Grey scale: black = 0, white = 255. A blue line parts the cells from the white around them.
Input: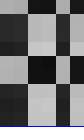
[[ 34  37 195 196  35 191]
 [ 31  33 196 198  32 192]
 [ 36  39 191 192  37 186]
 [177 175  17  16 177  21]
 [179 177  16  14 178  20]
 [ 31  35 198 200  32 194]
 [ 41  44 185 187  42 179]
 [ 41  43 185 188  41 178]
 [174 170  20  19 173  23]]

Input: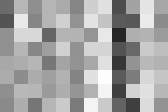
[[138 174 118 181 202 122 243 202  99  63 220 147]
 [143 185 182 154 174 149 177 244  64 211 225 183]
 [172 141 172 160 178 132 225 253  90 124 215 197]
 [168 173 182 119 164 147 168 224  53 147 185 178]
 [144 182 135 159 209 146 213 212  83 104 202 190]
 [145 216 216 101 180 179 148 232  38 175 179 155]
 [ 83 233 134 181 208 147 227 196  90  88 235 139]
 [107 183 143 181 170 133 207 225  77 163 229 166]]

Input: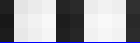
[[ 28 232 239 245  32  38 241 246 242  44]
 [ 24 235 242 248  29  35 244 249 245  41]
 [ 32 228 235 241  37  42 236 242 238  48]]

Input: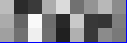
[[160 113 239 111  32 176  57 139 121]
 [171 101 249 108  40 201  56  53 126]
 [188  43  58 173 219 113 148 184 140]]

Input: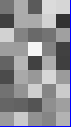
[[155 202 145 133 179]
 [101  98  84 143 159]
 [114 147 207 133 203]
 [ 75 169 152 215 155]
 [ 99 181  65 173  63]
 [158 157 245 130  65]
 [210 131 105 115 160]
 [ 64 171 170 210  50]
 [117 172  90 219 214]]

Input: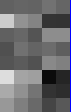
[[152 127 105  69  88]
 [170 145 116  51  45]
 [221 164 159  11  37]
 [ 84  91  81 137 128]
 [ 80 113 100 108  94]
 [ 96 103  84 141 141]
 [204 146 132  52  51]
 [ 97 101  99 114 101]]

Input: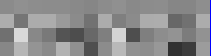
[[135 182 148 138 178 144  79 140 185 145 141 152  49  60 156]
 [112 217 136 121  84  77 104 127 212  78 127 141 147 124 146]
 [173 117 172 172 154 139 114 172 127 139 172 173 103 113 172]
 [139 144 141 140 140 137 134 140 144 137 140 141 134 134 142]]

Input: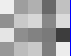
[[151 188 201 126 236]
 [229 142 130 122  61]
 [144 201 215 136 219]
 [238 158 176 104 193]]

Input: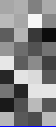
[[184  89  77 185]
 [ 25  80 186  86]
 [117  37 228 229]
 [ 38 227 218  89]
 [231  93 139  64]
 [150 109  82 116]
 [ 93 180  56  12]
 [186 167 246 134]
 [167 175 128 170]]
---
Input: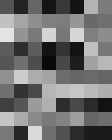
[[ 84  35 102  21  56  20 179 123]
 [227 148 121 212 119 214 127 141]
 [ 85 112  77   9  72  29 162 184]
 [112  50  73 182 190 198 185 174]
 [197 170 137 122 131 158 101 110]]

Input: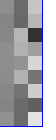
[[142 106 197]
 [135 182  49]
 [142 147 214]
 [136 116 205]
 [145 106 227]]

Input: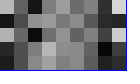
[[182  98  21 126 156 107 128  48 213]
 [177 103  11 111 146  98 128  65 204]
 [ 28  78 137 161 127 137  92  33  45]]

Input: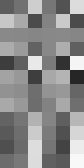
[[ 93 113 206 118  82 220]
 [137 136 134 136 137 134]
 [ 61  96 233 123  49 245]
 [146 141 110 147 152 102]
 [ 99 117 178 133  95 183]
 [ 79 106 221 117  67 236]]

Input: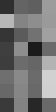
[[ 47 100  95 156]
 [ 53  91 114 161]
 [ 61 108 102 179]
 [104 134 105 208]]

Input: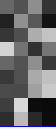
[[103  82 142  52]
 [ 54  79 173 195]
 [103  82 143  56]
 [ 75  74 160 201]
 [ 45 186  41  12]]

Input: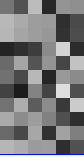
[[117  82 188  40 148 143]
 [182 165 157 151  50  77]
 [106 165  84 148  69 194]
 [ 66  28 131  68 222  79]
 [170 140 157 129  79  46]
 [182 172 155 157  46  81]]

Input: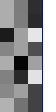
[[173 124  46]
 [ 27 160 230]
 [173   5 161]
 [136 160  66]]

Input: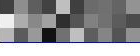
[[ 65 142  94  66 191  63 107 112 100 147]
 [182  91 153  18 113 191  94 133  84 146]]
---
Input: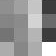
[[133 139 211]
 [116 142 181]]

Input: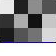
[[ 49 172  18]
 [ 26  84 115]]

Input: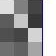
[[ 92 199  55]
 [ 79  69 212]]

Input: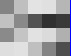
[[193 137  82]
 [138 196 226]]

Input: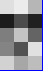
[[ 28  76  32]
 [126 196 100]]

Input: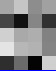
[[ 69  17 134]
 [208 169 174]]

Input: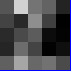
[[ 67  40 142]
 [ 42  74  92]]

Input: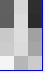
[[ 95 220  43]
 [201 221 161]]
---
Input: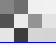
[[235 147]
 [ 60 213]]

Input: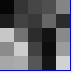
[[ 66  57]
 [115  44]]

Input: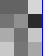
[[144  43]
 [113 199]]

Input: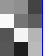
[[117  93]
 [244 181]]

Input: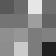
[[116 158]
 [150 124]]

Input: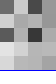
[[169 179]
 [177  55]]

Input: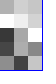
[[239 211]
 [168 255]]

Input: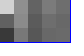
[[139  91]
 [120  87]]

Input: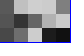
[[ 52 101]
 [110 205]]
